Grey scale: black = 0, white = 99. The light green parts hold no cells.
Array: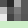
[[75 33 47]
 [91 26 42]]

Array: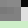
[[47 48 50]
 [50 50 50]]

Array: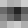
[[41 30 14]
 [52 40 28]]

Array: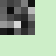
[[38  5 42]
 [41 28 21]]

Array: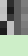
[[74 11 36]
 [76 23 36]]

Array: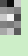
[[59 56 50]
 [78 94 28]]

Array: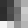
[[17 30 42]
 [18 28 45]]
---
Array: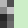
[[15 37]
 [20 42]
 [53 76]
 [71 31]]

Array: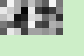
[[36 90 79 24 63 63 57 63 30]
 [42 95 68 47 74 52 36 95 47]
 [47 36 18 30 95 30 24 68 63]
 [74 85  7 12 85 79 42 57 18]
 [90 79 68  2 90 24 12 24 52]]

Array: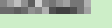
[[41 41 36 41 56 51 68 31 25 25 31 46 62]
 [51 62 74 56 36 80 51 46 56 62 46 46 68]]

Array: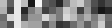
[[42 84 90 31 58 58 84 63 48 84 73 53 68 48 68 42]
 [48 31 90 68 63 63 31 53 20 25 42 58 37 53 79 37]
 [68 25 90 15 48 63 25 37 48 79 68 25 58 25  9 15]
 [73 37 90 73  9 95 37 31 15 48 73 79 53 31 20 31]]

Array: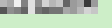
[[33 55 50 39 87 45 39 45 45 65 60 71 82 77]
 [71 65 93 50 87 55 82 71 77 39 60 65 22 60]]

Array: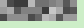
[[29 55 55 55 29 39 72 66 34 60 60]
 [60 66 34 50 50 50 23 77 66 29 34]
 [66 29 23 23 72 44 44 50 55 34 55]]
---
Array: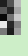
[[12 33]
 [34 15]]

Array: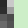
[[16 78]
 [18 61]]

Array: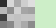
[[18 84]
 [72 55]]

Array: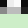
[[ 5 92]
 [53 73]]

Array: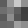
[[36 59]
 [43 48]]

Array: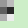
[[59 73]
 [37 16]]
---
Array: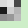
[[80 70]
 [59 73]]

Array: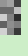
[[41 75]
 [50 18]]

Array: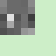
[[41 41]
 [87 33]]

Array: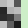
[[69 73]
 [22 49]]

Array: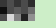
[[29 35]
 [84 51]]

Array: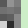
[[46 43]
 [37 53]]
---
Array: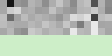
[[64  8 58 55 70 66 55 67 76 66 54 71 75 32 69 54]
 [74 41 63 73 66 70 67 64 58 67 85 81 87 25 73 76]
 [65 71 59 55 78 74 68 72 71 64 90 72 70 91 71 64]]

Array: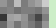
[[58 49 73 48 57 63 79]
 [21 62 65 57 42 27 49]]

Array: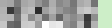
[[66 64 47 65 68 58 49 67 53 58 46 66 70 45]
 [71 70 44 76 55 67 44 62 39 61 54 61 22 55]]

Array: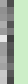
[[64 30]
 [58 50]
 [60 47]
 [61 33]
 [66 36]
 [78 34]]

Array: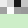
[[92 81  9 77]]

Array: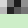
[[84 44 11 56]]

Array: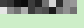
[[24 20  7  4 23 13 44 82 18 55 59]]
